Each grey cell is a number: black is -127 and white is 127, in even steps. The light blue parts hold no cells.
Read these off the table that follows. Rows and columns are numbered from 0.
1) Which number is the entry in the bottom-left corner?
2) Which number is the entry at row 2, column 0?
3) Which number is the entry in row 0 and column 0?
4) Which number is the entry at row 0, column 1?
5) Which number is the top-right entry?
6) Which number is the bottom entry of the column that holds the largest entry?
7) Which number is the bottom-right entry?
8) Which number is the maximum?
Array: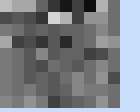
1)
6
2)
-6
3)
61
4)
39
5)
-17
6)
-63
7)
-17
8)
84

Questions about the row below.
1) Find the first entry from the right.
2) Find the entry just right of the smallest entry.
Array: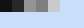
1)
74
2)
-87

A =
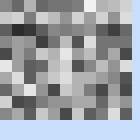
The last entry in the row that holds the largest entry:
81
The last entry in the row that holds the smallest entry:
-23
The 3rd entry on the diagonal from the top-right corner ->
-33
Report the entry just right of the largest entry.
51
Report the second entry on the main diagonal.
81
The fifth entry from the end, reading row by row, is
72
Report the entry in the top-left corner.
7
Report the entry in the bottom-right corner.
-33
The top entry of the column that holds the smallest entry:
-23
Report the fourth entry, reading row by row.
-23
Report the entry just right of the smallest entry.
-73
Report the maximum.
113
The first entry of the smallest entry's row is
-33
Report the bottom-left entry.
7
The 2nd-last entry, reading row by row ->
92
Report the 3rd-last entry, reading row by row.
-2
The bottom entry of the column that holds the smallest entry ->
40
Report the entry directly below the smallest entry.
30
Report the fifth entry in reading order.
-11

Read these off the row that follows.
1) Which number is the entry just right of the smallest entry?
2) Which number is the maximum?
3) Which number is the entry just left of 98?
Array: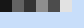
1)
-29
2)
98
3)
-51

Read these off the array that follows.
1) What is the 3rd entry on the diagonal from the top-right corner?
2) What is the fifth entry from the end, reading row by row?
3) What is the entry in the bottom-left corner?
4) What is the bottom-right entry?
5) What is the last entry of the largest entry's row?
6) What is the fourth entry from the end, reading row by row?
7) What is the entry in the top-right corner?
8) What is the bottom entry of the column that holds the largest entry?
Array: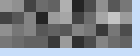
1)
-70
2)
-79
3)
-8
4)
-29
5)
27
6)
-51
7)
-8
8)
-19

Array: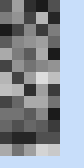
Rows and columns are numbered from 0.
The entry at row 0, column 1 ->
31
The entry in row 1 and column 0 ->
-2
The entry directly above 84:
-47
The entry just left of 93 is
31
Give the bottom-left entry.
42
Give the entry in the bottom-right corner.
73
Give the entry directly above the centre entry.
-12
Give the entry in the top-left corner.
-47
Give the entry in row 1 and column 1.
19
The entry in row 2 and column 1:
-59
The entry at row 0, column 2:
-80
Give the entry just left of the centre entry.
-59
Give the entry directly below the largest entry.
31
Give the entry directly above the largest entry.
7
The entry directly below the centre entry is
-80
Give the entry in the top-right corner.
-47

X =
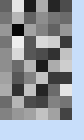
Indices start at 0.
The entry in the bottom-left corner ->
2
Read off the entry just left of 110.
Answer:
-10
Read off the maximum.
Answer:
110
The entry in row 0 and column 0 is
-29
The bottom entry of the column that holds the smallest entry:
23
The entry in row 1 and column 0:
-10
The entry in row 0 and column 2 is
-99
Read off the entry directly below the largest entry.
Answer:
89
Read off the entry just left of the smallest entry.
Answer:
23
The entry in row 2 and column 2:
34
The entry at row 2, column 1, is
-119
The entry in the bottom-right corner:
-60
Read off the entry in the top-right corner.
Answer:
-51

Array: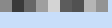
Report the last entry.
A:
19
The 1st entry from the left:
9
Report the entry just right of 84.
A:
-35
